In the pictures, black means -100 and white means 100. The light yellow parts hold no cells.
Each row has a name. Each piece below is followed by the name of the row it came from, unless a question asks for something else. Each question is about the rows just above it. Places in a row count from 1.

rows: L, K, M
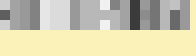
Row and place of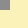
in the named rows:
K, 15
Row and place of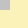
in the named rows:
L, 18

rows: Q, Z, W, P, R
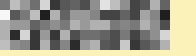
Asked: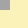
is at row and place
Z, 15
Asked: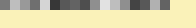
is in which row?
Q

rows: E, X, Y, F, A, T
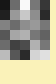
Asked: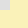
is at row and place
T, 5
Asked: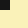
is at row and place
E, 1
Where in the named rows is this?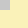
X, 3
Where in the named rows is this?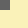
F, 5
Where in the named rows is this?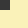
E, 5
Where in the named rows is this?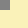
Y, 1

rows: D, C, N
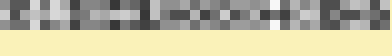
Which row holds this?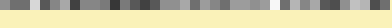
N
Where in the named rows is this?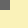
D, 14

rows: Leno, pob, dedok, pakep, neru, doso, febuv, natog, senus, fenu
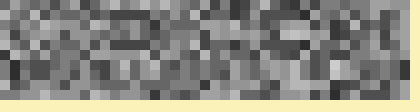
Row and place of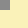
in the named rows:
pakep, 20
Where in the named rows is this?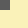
neru, 3
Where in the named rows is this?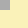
doso, 31
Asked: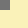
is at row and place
pob, 33

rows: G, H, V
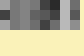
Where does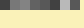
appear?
H
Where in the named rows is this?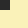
G, 6
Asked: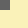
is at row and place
H, 4

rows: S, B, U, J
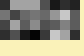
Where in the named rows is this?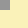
B, 6
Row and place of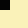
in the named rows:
J, 4
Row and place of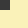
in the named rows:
J, 5
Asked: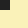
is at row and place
S, 8
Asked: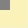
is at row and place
U, 7

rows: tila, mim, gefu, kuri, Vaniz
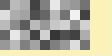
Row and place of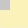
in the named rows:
gefu, 6
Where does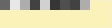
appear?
kuri

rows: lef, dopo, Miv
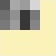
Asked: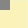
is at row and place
Miv, 4
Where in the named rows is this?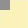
dopo, 2
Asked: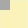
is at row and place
lef, 2

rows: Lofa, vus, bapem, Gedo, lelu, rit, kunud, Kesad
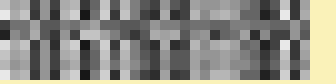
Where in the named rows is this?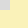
lelu, 1
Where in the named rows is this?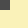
lelu, 15

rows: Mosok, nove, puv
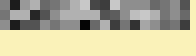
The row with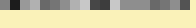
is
Mosok
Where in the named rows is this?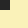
nove, 4
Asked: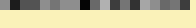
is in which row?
puv
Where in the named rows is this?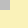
nove, 14
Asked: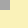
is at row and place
puv, 15
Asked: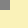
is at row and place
Mosok, 1
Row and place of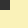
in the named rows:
puv, 14

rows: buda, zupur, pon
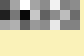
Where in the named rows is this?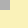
pon, 2
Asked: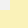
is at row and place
buda, 6
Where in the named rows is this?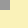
pon, 4

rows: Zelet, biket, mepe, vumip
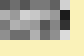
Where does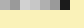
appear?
biket
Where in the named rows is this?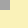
mepe, 3
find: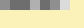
vumip
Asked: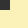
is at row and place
mepe, 7
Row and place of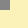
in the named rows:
mepe, 6
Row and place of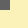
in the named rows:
Zelet, 6
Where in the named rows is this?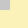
biket, 4

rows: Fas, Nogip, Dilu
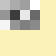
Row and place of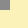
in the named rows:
Dilu, 4
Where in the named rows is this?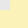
Nogip, 3
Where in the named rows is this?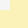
Dilu, 1

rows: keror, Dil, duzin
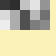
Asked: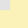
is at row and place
keror, 4
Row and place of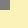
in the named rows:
duzin, 4
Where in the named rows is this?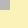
Dil, 4

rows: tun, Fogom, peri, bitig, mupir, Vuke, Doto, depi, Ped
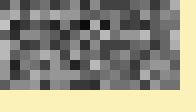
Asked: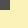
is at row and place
Doto, 9
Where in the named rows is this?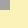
Vuke, 8

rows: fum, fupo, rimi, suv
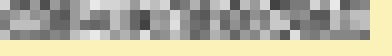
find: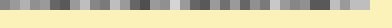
fupo
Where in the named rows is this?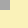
rimi, 16

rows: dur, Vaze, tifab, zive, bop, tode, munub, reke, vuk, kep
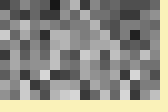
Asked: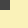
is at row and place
reke, 7
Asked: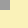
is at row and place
vuk, 8
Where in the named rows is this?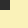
zive, 5

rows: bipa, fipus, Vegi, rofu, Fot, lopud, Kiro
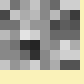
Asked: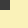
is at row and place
fipus, 8
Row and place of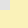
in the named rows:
rofu, 3
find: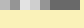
rofu
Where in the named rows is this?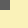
Vegi, 7
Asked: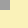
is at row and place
bipa, 3
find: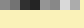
Fot
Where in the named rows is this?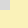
Fot, 7

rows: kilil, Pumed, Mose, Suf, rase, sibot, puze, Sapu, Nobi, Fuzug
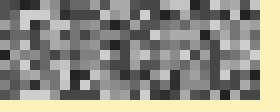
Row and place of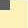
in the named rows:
Sapu, 2
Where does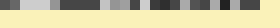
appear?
Fuzug
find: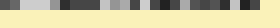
Pumed
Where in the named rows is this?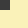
Fuzug, 16
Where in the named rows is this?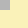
puze, 6

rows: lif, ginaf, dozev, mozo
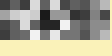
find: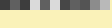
lif
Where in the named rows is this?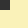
ginaf, 8
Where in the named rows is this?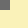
mozo, 3
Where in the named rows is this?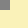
ginaf, 10
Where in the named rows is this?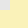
mozo, 6

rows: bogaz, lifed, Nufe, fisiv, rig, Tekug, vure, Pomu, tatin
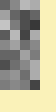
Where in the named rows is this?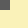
fisiv, 1
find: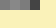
tatin
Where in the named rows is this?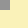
Pomu, 2

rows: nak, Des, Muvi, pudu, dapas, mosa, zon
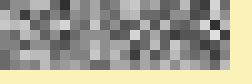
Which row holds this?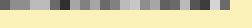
nak
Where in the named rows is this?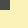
Des, 20
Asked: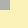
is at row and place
Des, 13
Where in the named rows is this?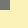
Muvi, 5
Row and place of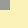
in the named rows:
zon, 7

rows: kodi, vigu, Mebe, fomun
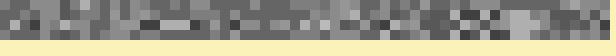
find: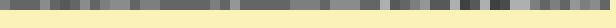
fomun
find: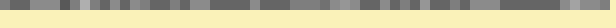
kodi
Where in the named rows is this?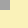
kodi, 58
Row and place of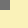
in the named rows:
kodi, 33
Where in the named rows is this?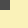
fomun, 51

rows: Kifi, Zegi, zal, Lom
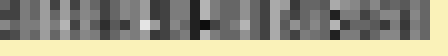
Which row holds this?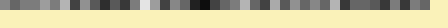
zal
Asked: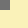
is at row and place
Lom, 32
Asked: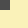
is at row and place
Lom, 2

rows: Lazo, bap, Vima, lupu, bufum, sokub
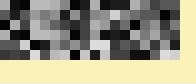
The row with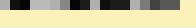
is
Lazo
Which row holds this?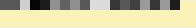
bufum
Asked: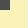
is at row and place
sokub, 5
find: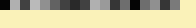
Vima
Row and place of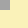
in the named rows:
lupu, 16
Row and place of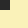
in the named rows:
Vima, 8

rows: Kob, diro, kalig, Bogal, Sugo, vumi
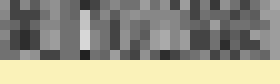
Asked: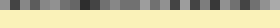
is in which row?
Kob
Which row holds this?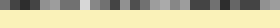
Sugo
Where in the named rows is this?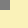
Kob, 21
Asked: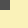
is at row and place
Sugo, 14
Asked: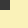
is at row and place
Kob, 22

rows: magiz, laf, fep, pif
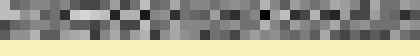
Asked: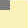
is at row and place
pif, 31
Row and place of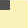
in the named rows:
laf, 42

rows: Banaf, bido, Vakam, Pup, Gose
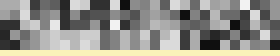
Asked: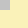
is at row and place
Gose, 10
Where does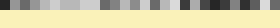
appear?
Pup
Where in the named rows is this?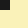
Gose, 28
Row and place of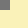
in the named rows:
Vakam, 27

